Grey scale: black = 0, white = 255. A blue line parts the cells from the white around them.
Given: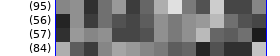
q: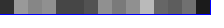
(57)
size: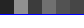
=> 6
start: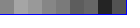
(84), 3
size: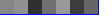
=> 7
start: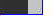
(84), 12
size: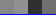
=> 4
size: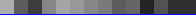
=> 14

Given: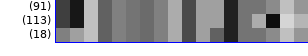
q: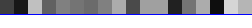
(113)
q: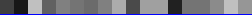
(91)

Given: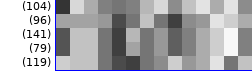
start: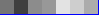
(96), 7
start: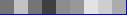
(96), 5
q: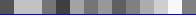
(79)
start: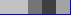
(79), 1
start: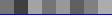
(79), 3
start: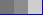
(119), 6

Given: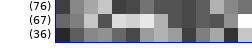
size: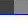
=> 2
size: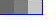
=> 3
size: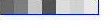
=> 7
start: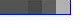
(76), 7
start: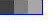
(36), 9
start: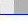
(67), 6
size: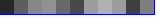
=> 11

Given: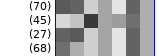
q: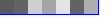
(70)
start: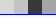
(45), 0
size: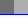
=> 2
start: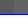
(70), 0
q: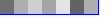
(68)
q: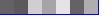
(27)
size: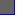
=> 1

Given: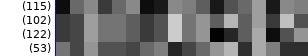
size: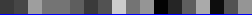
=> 18
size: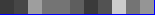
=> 11

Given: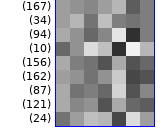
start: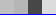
(24), 2
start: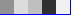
(10), 1

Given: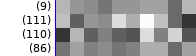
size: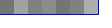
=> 7
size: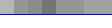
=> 8
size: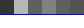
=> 6
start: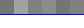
(86), 0

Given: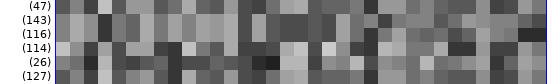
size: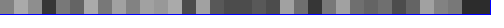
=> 35
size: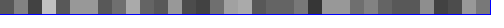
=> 35

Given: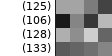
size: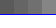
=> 4
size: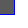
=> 1
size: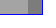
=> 3
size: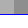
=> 2
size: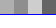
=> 4

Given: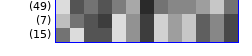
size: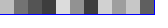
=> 11
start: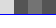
(49), 0
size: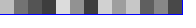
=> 13
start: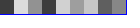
(7), 3
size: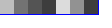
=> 7

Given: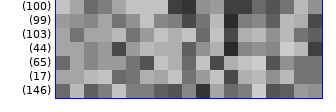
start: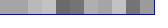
(17), 0
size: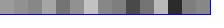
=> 15
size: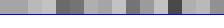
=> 16
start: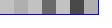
(103), 7
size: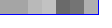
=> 7

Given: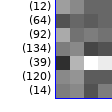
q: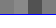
(14)
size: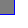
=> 1
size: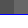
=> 2
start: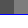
(14), 2

